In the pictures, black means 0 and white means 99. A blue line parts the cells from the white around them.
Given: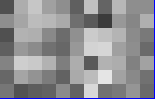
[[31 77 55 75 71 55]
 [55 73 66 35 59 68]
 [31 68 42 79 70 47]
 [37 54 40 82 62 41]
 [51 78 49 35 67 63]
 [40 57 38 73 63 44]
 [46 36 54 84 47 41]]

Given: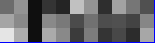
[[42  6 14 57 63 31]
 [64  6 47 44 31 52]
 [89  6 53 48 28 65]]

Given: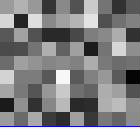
[[60 59 53 79 19]
 [83 86 62 88 44]
 [34 32 16 49 67]
 [29 45 38 11 83]
 [42 57 54 67 42]
 [82 48 96 50 35]
 [64 33 78 39 62]
 [10 19 72 17 73]
 [60 66 17 22 39]]

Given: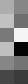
[[67]
 [75]
 [47]
 [74]
 [52]
 [27]]

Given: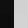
[[6]
 [5]]

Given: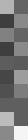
[[70]
 [24]
 [50]
 [24]
 [36]
 [27]
 [31]
 [37]
 [73]
 [53]]

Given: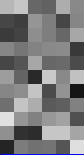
[[71 40 67]
 [27 58 27]
 [23 55 40]
 [52 51 54]
 [27 65 41]
 [61 16 53]
 [52 76 57]
 [43 67 37]
 [87 50 63]
 [56 17 77]
 [14 44 33]]
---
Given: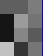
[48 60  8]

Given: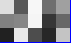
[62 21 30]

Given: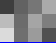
[66 64 43]

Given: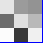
[57 87 98]

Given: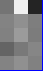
[14 56 50]

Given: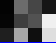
[ 8 32 65]
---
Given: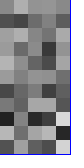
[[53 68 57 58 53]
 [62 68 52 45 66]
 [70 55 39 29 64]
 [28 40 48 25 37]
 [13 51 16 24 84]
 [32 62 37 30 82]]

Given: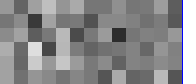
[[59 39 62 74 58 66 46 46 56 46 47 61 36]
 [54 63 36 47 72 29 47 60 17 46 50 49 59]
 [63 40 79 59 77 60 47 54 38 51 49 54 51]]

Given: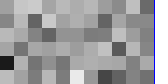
[[62 77 79 64 72 67 71 61 54 74 41]
 [72 66 51 39 57 57 48 49 74 61 50]
 [10 69 45 56 46 66 68 66 65 50 66]]

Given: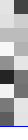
[[88 26]
 [73 73]
 [56 89]
 [94 44]
 [36 88]]

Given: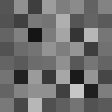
[[33 56 24 61 49 54 38 51]
 [39 50  8 48 64 20 71 46]
 [39 35 42 43 56 34 46 39]
 [39 51 56 56 25 77 12 49]]

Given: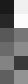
[[10 93]
 [34 46]
 [51 22]]
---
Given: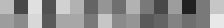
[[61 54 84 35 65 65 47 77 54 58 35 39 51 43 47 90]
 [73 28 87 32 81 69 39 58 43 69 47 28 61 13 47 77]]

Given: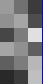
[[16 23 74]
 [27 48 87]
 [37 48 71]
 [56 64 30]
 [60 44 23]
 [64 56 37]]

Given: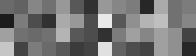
[[11 48 30 19 66 59 30 91 34 56 70 74 44 52]
 [41 38 52 44 59 34 19 59 52 48 15 66 44 48]
 [62 44 41 44 70 34 30 19 48 62 52 62 56 26]
 [77 26 48 41 34 23 26 87 38 30 26 62 56 15]]

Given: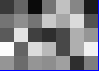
[[22 39  4 45 75 52 10]
 [35 88 25 18 28 68 58]
 [45 55 45 78 65 85 32]
 [58 42 58 55 62 18 49]
 [98 39 85 72 28 68 94]]

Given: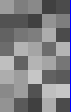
[[32 32 25 57 49]
 [38 46 49 67 29]
 [42 70 64 42 70]
 [53 61 32 74 77]
 [57 35 25 67 29]
 [61 49 53 25 29]
 [67 61 77 38 35]
 [74 38 70 64 46]]

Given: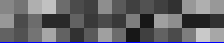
[[38 32 45 65 38 19 35 62 42  9 25 38 29 49 78 65]
 [52 45 68 75 42 29 25 55 35 25 32 25 19 59 68 59]
 [59 29 42 16 16 38 22 29 22 49  9 62 55 12 12 19]]

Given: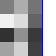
[[19 56 22]
 [49 67 45]
 [63 81 25]
 [93 85 39]]

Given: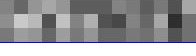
[[47 61 58 40 61 47 58 40 40 47 44 55 32 44]
 [51 40 58 65 58 36 36 36 51 47 36 47 32 65]
 [55 78 72 32 75 51 68 32 28 51 40 65 18 44]]

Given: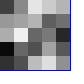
[[ 4 40 31 63 34]
 [19 31 73 86 56]
 [25 53 89 79 70]
 [59 63 70 37 43]
 [67 93 40 47 15]]
